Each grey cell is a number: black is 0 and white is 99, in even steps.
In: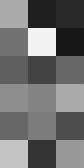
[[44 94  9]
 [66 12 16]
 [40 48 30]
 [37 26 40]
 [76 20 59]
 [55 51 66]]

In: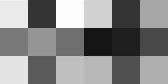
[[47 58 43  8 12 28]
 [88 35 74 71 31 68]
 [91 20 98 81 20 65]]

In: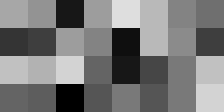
[[39 36  0 33 47 33 47 82]
 [65 57  9 61 86 72 51 43]
 [20 24 61 51  6 72 54 24]
 [75 69 82 39  9 27 47 75]]

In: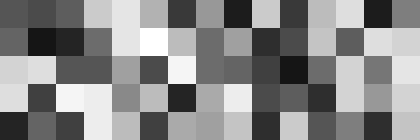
[[39  8 14 42 89 99 73 42 62 18 29 76 36 86 82]
 [14 39 25 92 73 25 66 62 76 18 79 33 49 18 76]
 [82 86 33 33 62 29 95 42 39 25  8 42 82 46 89]
 [33 29 36 79 89 69 22 59 11 79 22 73 86 11 49]
 [86 25 95 92 53 73 14 66 92 29 36 18 82 59 82]]

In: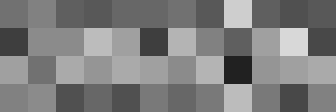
[[50 54 31 40 31 47 40 47 73 47 28 50]
 [44 50 37 34 40 40 44 34 80 37 31 34]
 [24 54 54 73 62 24 70 50 37 62 84 28]
 [62 44 66 58 66 62 54 70 13 58 62 66]]

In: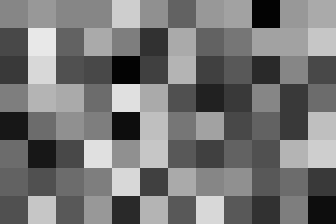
[[42  9 28 87 56 77 34 25 38 31 70 80]
 [22 84 31 28  1 25 70 25 34 16 52 28]
 [31 77 34 59 16 70 34 84 34 19 49  5]
 [28 90 38 66 49 19 66 38 46 63 63 77]
 [38 31 42 49 84 25 66 52 56 34 42 22]
 [52 59 52 52 80 56 38 59 63  1 59 66]
 [ 9 42 56 49  5 74 46 63 28 38 22 74]
 [49 70 66 42 87 66 31 13 22 52 22 42]]

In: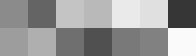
[[61 68 43 31 47 50 97]
 [54 39 76 72 91 87 21]]
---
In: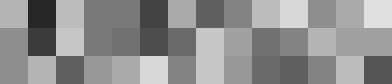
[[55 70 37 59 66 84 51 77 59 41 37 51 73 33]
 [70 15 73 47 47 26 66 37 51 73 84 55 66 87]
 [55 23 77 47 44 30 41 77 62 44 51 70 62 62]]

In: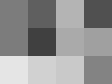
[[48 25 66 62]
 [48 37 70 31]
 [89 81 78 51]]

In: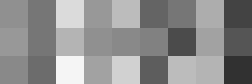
[[59 46 70 56 53 50 29 63 33]
 [56 46 85 59 73 39 46 67 26]
 [53 42 95 63 81 36 73 70 19]]

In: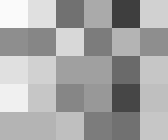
[[97 87 44 66 24 81]
 [93 77 52 59 27 74]
 [87 81 62 62 41 77]
 [70 70 74 48 44 77]
 [55 52 84 48 70 55]]

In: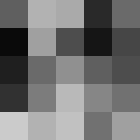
[[ 4 62 30  8 27]
 [12 41 56 37 30]
 [37 69 66 16 41]
 [19 48 72 52 44]
 [79 69 75 44 62]]

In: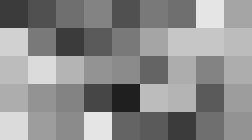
[[81 47 23 35 47 64 77 77 73]
 [23 31 43 51 31 47 43 89 64]
 [67 57 51 27 12 73 70 35 61]
 [85 61 54 89 39 35 23 43 57]
 [73 85 70 57 54 39 67 51 67]]

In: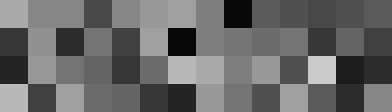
[[21 56 17 45 25 62  3 49 45 42 45 21 39 25]
 [14 59 45 39 21 42 72 66 49 59 31 79 11 17]
 [66 52 52 28 52 59 62 49  3 35 31 28 31 35]
 [72 25 62 42 39 21 14 59 45 31 62 35 17 52]]

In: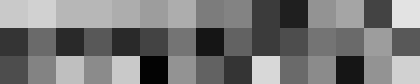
[[20 41 16 34 16 26 45  8 38 23 30 45 41 61 34]
 [78 81 71 71 67 61 67 48 51 23 12 57 64 26 88]
 [30 51 74 54 78  1 57 38 20 84 41 54  8 57 81]]
